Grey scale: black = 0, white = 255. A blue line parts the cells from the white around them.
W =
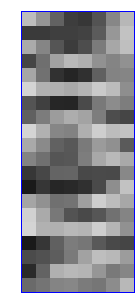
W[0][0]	189
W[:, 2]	[98, 63, 85, 162, 49, 176, 38, 156, 134, 97, 85, 100, 38, 112, 120, 176, 96, 93, 176, 132]
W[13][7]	167
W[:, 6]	[135, 151, 167, 132, 131, 188, 140, 77, 188, 144, 185, 73, 142, 188, 113, 181, 73, 184, 121, 140]
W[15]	[212, 177, 176, 184, 180, 206, 181, 145]
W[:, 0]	[189, 58, 170, 69, 166, 212, 84, 96, 212, 169, 131, 55, 26, 165, 209, 212, 26, 75, 42, 106]
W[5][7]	142
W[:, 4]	[55, 66, 77, 175, 48, 180, 74, 163, 175, 122, 125, 72, 48, 160, 73, 180, 118, 162, 180, 123]
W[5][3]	169
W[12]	[26, 54, 38, 41, 48, 74, 142, 194]
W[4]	[166, 113, 49, 37, 48, 96, 131, 133]
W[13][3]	115
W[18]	[42, 99, 176, 184, 180, 150, 121, 134]
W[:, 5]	[83, 91, 123, 145, 96, 202, 121, 125, 206, 155, 168, 74, 74, 206, 86, 206, 89, 190, 150, 118]
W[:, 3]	[61, 63, 60, 184, 37, 169, 37, 173, 130, 88, 87, 101, 41, 115, 83, 184, 124, 122, 184, 135]
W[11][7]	136
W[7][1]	124
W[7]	[96, 124, 156, 173, 163, 125, 77, 69]
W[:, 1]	[149, 58, 133, 111, 113, 177, 64, 124, 177, 138, 112, 71, 54, 145, 170, 177, 54, 81, 99, 116]
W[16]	[26, 54, 96, 124, 118, 89, 73, 69]
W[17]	[75, 81, 93, 122, 162, 190, 184, 156]

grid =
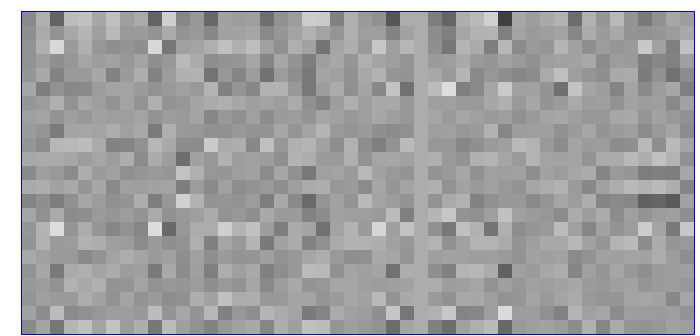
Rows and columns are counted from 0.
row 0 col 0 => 137
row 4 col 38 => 191
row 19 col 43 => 162
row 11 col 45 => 128
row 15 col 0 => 150
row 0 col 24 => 154
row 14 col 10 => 145
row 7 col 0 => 160
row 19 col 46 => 157
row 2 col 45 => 160
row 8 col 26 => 139
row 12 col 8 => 158
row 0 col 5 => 167
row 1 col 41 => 154
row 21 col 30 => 199
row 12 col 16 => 147
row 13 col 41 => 133
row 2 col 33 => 126
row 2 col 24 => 153
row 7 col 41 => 152
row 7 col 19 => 157
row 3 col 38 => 161
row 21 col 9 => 187
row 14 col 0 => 165
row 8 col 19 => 149
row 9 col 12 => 140
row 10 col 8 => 140
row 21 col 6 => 157
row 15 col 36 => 150
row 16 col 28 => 172
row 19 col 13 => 143
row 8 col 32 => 155
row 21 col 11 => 166
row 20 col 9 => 155
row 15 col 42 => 148
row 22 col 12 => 146
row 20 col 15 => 172
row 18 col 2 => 122
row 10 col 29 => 176

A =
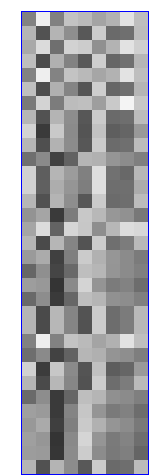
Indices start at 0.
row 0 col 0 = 130
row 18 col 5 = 182
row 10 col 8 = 127
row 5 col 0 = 191
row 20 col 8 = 128
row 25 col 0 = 209
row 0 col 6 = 178
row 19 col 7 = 130
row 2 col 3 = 210
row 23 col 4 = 186
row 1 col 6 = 106
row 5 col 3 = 132
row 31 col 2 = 54
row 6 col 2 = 124
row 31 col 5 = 140
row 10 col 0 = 111
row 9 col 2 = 178
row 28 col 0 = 159
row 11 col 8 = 183
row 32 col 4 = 88
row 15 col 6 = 183
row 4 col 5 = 166
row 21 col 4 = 83
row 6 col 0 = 121
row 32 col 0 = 181
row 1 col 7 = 111
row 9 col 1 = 79
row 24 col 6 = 148
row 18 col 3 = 105
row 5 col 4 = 85
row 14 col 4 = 200
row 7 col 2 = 180
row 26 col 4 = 82
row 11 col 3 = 156
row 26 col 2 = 183
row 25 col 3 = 138
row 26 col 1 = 74
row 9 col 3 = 140
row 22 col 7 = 124
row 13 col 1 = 81

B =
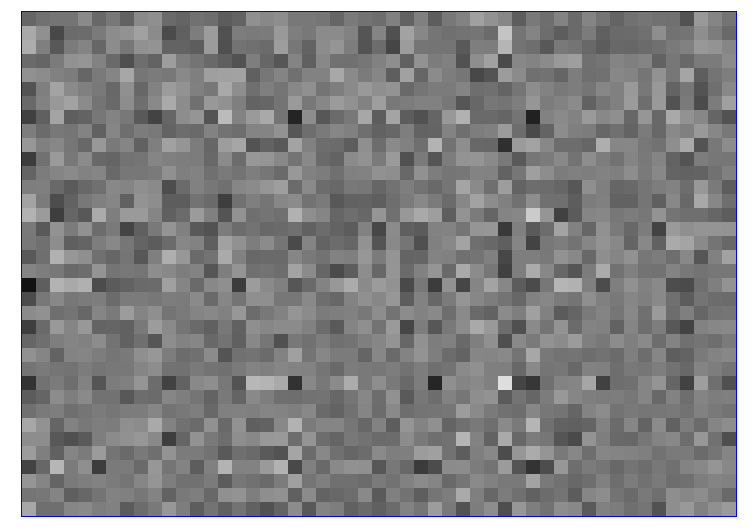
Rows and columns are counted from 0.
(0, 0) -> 102
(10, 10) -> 128
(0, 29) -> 93
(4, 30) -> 125
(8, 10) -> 99
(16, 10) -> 107
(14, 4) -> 88
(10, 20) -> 137
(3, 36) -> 131
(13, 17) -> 117
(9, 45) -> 114
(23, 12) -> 134
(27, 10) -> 134
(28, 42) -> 115
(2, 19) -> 119
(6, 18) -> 116
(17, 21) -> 114
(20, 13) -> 106
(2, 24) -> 84
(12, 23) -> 120
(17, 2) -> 177
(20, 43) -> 134
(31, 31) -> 93
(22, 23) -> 132
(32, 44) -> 109
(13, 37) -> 112
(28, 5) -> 123
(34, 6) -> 130
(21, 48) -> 102
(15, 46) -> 154
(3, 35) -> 135
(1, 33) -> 107
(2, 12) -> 93
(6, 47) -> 122
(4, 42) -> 135
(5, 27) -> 105
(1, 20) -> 120
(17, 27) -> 100
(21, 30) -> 110

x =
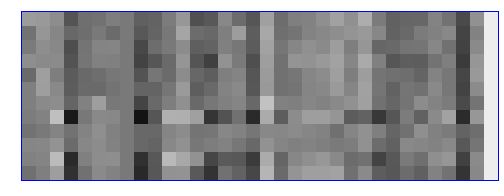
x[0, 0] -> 156
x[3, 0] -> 142
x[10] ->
[129, 132, 187, 42, 128, 141, 142, 121, 48, 88, 185, 168, 146, 70, 90, 88, 59, 171, 101, 135, 143, 151, 137, 108, 113, 67, 88, 122, 111, 143, 150, 65, 138, 237]
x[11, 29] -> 130
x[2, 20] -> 144
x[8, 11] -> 140
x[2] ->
[123, 142, 136, 78, 116, 132, 133, 121, 72, 109, 121, 140, 95, 99, 128, 119, 92, 162, 118, 134, 144, 138, 157, 126, 150, 102, 105, 116, 117, 135, 113, 66, 138, 237]
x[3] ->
[142, 138, 139, 83, 117, 129, 128, 121, 67, 86, 106, 149, 85, 64, 146, 122, 79, 158, 113, 148, 146, 153, 162, 134, 170, 128, 86, 94, 93, 115, 127, 59, 150, 237]
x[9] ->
[134, 135, 147, 107, 135, 140, 130, 121, 104, 100, 136, 145, 119, 125, 130, 119, 104, 146, 133, 128, 131, 127, 122, 125, 145, 108, 97, 137, 134, 130, 137, 88, 117, 237]
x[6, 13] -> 119
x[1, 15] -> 157
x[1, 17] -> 168
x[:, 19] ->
[127, 116, 134, 148, 118, 116, 127, 140, 139, 128, 135, 148]
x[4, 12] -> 103
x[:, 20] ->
[130, 131, 144, 146, 134, 133, 134, 158, 134, 131, 143, 159]
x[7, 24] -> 98
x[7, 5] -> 137
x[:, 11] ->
[151, 165, 140, 149, 140, 154, 144, 175, 140, 145, 168, 147]
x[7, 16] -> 42
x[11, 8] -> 41
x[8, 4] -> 131
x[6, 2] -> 141
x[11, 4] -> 113
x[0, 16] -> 86
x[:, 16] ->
[86, 93, 92, 79, 86, 87, 104, 42, 118, 104, 59, 71]
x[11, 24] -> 138
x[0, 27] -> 102
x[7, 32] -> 151
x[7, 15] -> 113
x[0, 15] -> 108
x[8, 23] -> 133
